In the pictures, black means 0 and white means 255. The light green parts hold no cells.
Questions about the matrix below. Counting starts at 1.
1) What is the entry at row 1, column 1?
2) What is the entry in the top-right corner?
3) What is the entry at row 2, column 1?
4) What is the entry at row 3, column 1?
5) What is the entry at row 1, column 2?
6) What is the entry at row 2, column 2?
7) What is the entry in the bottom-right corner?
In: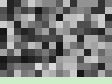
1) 203
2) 120
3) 79
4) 92
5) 35
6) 35
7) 105

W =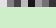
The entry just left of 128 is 226
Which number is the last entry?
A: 53
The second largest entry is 187

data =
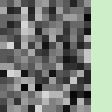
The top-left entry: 116
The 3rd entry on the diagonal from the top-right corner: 157
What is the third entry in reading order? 143
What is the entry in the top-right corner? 143
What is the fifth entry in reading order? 63
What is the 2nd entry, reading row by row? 89
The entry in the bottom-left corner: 50
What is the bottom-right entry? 143
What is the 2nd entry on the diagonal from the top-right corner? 116
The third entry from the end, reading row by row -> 116
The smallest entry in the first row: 36
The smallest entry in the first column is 20
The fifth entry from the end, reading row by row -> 103
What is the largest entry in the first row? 157

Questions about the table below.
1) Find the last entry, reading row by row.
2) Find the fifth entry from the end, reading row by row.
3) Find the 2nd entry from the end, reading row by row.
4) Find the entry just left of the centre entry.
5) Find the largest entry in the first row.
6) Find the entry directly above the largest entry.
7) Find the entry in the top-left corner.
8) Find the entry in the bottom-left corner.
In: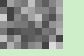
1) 177
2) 134
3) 220
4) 120
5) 192
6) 147
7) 67
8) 94

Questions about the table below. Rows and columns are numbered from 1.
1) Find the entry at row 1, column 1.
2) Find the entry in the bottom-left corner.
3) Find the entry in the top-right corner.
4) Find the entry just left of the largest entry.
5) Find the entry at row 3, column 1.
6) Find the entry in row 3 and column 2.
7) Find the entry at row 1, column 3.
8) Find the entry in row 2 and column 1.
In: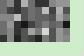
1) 110
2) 51
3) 149
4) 122
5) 134
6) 134
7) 51
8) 110

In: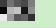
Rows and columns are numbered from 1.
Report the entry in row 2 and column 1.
7
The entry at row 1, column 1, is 60
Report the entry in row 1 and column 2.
114
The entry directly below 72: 22

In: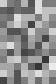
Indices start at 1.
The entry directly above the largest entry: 206
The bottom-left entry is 69
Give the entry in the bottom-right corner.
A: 110
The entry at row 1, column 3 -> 110
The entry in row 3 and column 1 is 125
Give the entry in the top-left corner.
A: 206
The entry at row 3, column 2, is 110
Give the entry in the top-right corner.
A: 125
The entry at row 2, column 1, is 97
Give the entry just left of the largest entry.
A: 154
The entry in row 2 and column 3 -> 110
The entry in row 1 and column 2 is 125
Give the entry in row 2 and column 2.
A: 84

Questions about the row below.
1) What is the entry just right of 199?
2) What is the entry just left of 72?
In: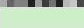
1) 72
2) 199

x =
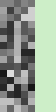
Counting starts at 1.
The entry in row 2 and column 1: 163
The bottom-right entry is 102
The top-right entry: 117
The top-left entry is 132
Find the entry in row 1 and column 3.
102
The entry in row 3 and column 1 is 148
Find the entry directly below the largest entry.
37
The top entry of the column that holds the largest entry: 132
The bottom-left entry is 178
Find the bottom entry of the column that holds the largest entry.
102
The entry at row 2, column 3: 132
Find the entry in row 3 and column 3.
89
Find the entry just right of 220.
102
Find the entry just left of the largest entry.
23

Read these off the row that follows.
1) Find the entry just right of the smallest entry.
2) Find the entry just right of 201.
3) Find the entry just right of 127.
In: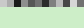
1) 142
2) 172
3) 186

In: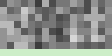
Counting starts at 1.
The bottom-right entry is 119
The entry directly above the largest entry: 186
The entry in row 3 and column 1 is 160
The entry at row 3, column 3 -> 147
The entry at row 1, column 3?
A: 133
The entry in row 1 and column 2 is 147
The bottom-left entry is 147
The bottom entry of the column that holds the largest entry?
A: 147
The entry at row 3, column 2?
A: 147
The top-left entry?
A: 90
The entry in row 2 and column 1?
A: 173
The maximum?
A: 214
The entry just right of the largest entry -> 173
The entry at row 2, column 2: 103
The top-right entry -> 133

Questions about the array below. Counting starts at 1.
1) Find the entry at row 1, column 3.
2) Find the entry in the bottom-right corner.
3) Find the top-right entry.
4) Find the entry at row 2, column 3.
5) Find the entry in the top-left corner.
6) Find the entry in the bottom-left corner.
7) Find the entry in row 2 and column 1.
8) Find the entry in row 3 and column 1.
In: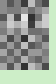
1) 125
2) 75
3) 75
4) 125
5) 140
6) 166
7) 140
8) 87
